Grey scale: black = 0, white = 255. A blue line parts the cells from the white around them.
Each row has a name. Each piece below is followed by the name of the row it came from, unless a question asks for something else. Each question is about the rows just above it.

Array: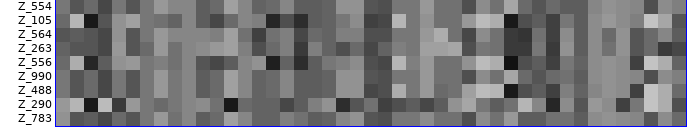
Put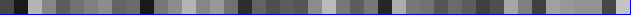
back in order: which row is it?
Z_105
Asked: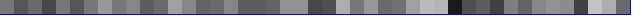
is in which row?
Z_488

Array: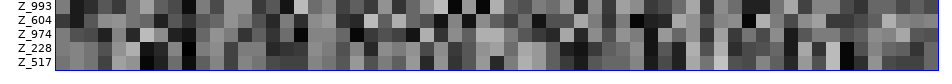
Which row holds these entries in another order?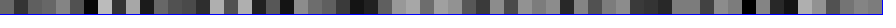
Z_228
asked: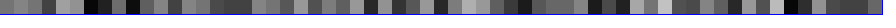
Z_517
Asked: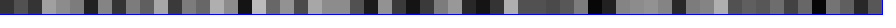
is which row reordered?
Z_974
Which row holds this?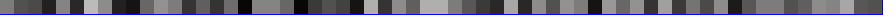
Z_974
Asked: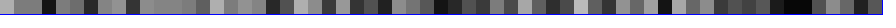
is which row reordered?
Z_604
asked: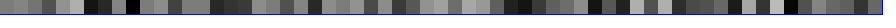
Z_228

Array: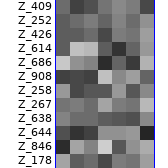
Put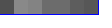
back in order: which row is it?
Z_638
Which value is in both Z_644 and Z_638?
[80]

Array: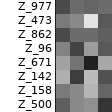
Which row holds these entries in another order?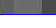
Z_862
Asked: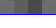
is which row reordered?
Z_862

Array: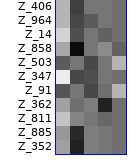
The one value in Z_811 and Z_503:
[118]
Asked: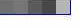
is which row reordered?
Z_964
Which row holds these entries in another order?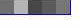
Z_964
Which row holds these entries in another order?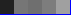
Z_352
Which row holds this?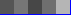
Z_91
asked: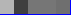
Z_406
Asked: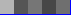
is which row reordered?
Z_91

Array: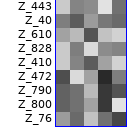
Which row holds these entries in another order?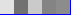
Z_443
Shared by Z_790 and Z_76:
[113]
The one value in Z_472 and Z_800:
[162]
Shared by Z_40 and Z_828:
[126]

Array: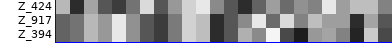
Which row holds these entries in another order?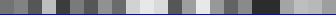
Z_917
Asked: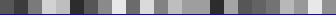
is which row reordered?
Z_917
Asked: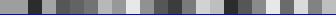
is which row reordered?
Z_917

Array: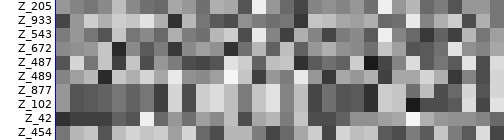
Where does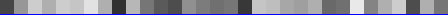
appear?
Z_933
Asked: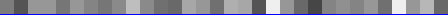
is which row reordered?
Z_205
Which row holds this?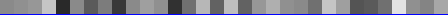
Z_672
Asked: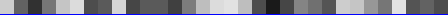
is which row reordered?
Z_102

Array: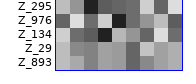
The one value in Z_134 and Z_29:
[101]
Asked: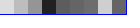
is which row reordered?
Z_295
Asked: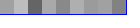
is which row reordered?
Z_893
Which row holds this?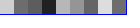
Z_134
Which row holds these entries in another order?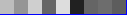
Z_295

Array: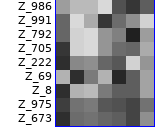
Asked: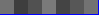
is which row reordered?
Z_975
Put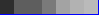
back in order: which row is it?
Z_8
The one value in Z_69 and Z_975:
[122]
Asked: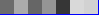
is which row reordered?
Z_705
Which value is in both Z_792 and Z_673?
[102]

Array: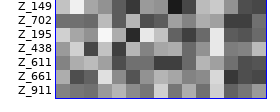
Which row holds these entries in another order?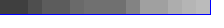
Z_702
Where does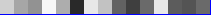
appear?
Z_195
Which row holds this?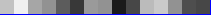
Z_149
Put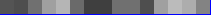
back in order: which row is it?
Z_611
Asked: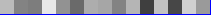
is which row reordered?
Z_438
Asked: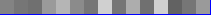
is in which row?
Z_911

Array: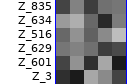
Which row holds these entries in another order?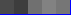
Z_629
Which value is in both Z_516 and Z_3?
[138]
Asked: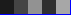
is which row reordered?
Z_601

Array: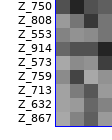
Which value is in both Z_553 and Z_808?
[117]
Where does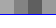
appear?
Z_867
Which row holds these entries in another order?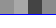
Z_759
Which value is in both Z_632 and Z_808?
[154]
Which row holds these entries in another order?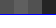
Z_750
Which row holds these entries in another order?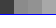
Z_573

